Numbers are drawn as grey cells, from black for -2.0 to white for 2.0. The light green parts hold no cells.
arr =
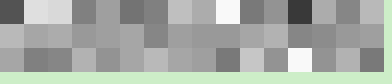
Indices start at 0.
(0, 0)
-0.7
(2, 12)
1.9
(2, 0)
0.6
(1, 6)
0.1
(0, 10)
-0.1
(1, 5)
0.6
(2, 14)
0.8
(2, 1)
0.0
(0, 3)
0.0
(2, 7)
0.6
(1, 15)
0.5
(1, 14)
0.4
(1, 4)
0.5

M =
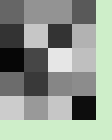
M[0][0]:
-0.4
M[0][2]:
0.3
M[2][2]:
1.6
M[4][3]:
-1.8
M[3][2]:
0.1
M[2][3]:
1.0

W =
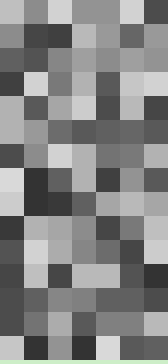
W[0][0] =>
1.0
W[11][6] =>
-1.2
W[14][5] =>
-0.6
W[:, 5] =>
[1.3, -0.4, 0.5, 1.1, 0.9, -0.4, -0.1, 0.3, 0.9, -0.1, -0.9, -0.7, -0.5, 0.0, -0.6]
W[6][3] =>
0.8
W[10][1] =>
1.3
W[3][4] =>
-0.6
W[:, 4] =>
[0.3, 0.4, 0.2, -0.6, -0.8, -0.5, -0.2, -1.0, 0.6, -0.9, -0.3, 0.9, -0.5, 0.0, 1.4]
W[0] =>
[1.0, 0.2, 1.3, 0.3, 0.3, 1.3, -0.8]
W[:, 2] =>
[1.3, -1.0, 0.1, -0.1, 0.6, -0.3, 1.3, -0.5, -1.1, 0.6, 0.7, -0.9, 0.1, 0.7, 0.3]
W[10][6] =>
1.2
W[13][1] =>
-0.2
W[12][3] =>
0.0
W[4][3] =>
1.2
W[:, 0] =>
[1.0, 0.2, -0.5, -1.0, 0.8, 0.8, -0.8, 1.4, 1.2, -1.1, -0.7, -0.9, -0.8, -0.8, 1.1]
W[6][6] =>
0.8

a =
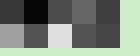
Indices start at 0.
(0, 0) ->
-1.1
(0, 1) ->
-1.9
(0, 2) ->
-0.8
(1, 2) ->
1.5

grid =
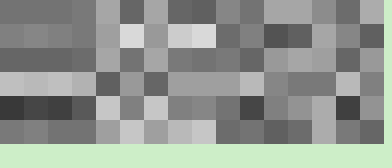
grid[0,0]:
-0.2
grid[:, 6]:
[0.6, 0.4, 0.6, -0.4, 1.1, 0.5]
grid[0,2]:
-0.2
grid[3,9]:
0.5
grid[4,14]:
-1.0
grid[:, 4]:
[0.6, 0.5, 0.6, -0.5, 1.1, 0.5]
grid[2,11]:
0.4
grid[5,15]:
-0.4
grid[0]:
[-0.2, -0.2, -0.2, -0.1, 0.6, -0.4, 0.6, -0.4, -0.5, 0.1, -0.2, 0.6, 0.6, 0.2, -0.3, 0.7]
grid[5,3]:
-0.2
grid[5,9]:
-0.3
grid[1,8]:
1.4
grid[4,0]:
-1.1
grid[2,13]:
0.5
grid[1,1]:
0.1
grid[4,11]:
0.0
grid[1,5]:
1.4
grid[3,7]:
0.5
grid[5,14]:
-0.1
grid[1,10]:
0.0
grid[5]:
[-0.1, 0.0, -0.2, -0.2, 0.5, 1.1, 0.5, 0.9, 1.1, -0.3, -0.2, -0.5, -0.3, 0.7, -0.1, -0.4]
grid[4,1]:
-0.9
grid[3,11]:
0.1
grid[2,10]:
-0.4

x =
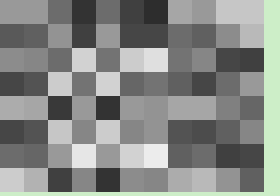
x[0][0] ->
0.4
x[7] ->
[1.2, 0.8, -1.0, 0.1, -1.2, 0.2, 0.1, 0.7, 0.9, 0.3, -0.5]
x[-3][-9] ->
1.1
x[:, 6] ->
[-1.3, -0.9, 1.5, -0.2, 0.3, 0.3, 1.7, 0.1]
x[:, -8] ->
[-1.2, -1.0, 1.3, -0.2, 0.4, 0.1, 1.6, 0.1]
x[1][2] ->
0.3
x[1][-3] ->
-0.5
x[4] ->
[0.7, 0.6, -1.1, 0.4, -1.2, 0.4, 0.3, 0.6, 0.6, 0.0, -0.4]
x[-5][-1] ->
0.4
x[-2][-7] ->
0.4
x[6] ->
[-0.3, -0.4, 0.4, 1.6, 0.4, 1.3, 1.7, -0.5, -0.3, -1.0, -0.9]
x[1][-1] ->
0.9
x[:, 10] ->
[1.1, 0.9, -1.0, 0.4, -0.4, 0.1, -0.9, -0.5]
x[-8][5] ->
-1.0
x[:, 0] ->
[0.4, -0.6, 0.2, -0.9, 0.7, -0.9, -0.3, 1.2]
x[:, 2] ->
[-0.3, 0.3, -0.3, 1.2, -1.1, 1.1, 0.4, -1.0]
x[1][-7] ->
0.4
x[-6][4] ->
-0.2
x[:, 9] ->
[1.1, 0.2, -0.9, -0.3, 0.0, -0.5, -1.0, 0.3]

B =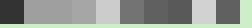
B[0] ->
-1.2
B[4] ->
1.2
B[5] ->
-0.2

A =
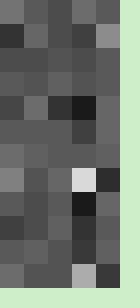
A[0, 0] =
-0.2
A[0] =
[-0.2, -0.6, -0.8, -0.3, -0.6]
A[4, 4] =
-0.4
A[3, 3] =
-0.7
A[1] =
[-1.2, -0.4, -0.8, -1.0, 0.2]
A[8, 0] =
-0.6
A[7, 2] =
-0.4
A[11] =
[-0.3, -0.7, -0.7, 0.7, -1.1]
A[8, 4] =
-0.4
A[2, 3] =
-0.8
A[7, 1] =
-0.7
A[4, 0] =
-0.9
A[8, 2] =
-0.6
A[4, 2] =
-1.2
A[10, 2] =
-0.7
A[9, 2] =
-0.5
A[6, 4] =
-0.5
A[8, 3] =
-1.6
